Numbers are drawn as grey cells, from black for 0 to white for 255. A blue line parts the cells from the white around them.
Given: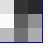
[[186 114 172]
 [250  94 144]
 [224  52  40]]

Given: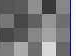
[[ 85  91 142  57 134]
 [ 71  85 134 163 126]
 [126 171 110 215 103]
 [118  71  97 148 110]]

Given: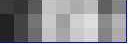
[[ 34  67 117 201 159 207 220 139 179]
 [ 34  67 110 195 166 201 213 132 172]
 [ 59  52  89 195 187 172 187  96 132]]

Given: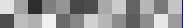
[[ 77 189 177 240 106 134 210 183 141  92 141 232 155]
 [226 161  45 127 149  71  77 169 203  99 183 120 196]]

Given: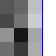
[[ 72 116 205]
 [ 87 102 192]
 [110  57 173]
 [147  23 166]]

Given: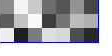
[[ 93 195 249  62 116 188 175]
 [139 243 201 109  85 147  70]
 [237  32 124 223 215  78  40]]
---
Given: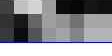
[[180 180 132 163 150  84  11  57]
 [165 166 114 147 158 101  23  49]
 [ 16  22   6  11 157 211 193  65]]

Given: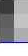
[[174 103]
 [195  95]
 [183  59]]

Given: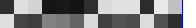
[[ 46  81 220  76  84  64 219 100 123 130  61  68 223]
 [193 232  44 226 225 219  47  20  24  21 211 223  47]]

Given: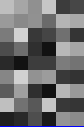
[[139 149  26  78  41  31]
 [ 53  56 198  88 114 191]
 [153 183  17  47 159  91]
 [ 51  57 156 146 209 134]
 [115 124  61  61  18  41]
 [166 184  18  47 110  76]
 [ 52 112  69  56 210 123]
 [169 180 106 145 137 154]
 [ 71  60 198 144 166 190]]

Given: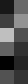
[[ 52  82]
 [ 37   1]
 [ 49  99]
 [ 80 191]
 [147  63]
 [105  24]]

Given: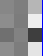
[[228 125 141]
 [ 62 130 112]
 [238 124 141]
 [182 126 135]]

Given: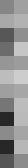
[[139  85]
 [183  39]
 [165 139]
 [186  39]
 [188 118]
 [166 159]
 [205 189]
 [156 150]
 [198 108]
 [143  87]
 [178 168]
 [160 134]]

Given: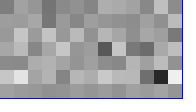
[[149 163 155 161 147 156 149 156 147 145 152 155 161]
 [239  39 111 184 185 201 173 182 133 179 164 227 198]
 [146 188 160 181 136 141 160 148 164 178 173 138 139]
 [190 169 108 121 197  88 157 150 198 167 135 186 167]
 [121 159 167 143 166 182 146 186 152 195 155 197 153]
 [187 144 160 141 145 150 158 135 154 118 167 156 157]
 [140 191 136 162 170 174 133 145 138 116 150 162 126]]
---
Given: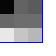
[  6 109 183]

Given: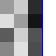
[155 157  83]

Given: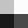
[195  74]

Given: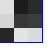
[224  55 218]

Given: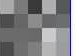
[169 102 105 181]

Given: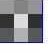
[154 218  87]

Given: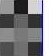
[152  99 132]

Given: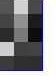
[ 84 145  13]

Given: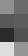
[145  92]
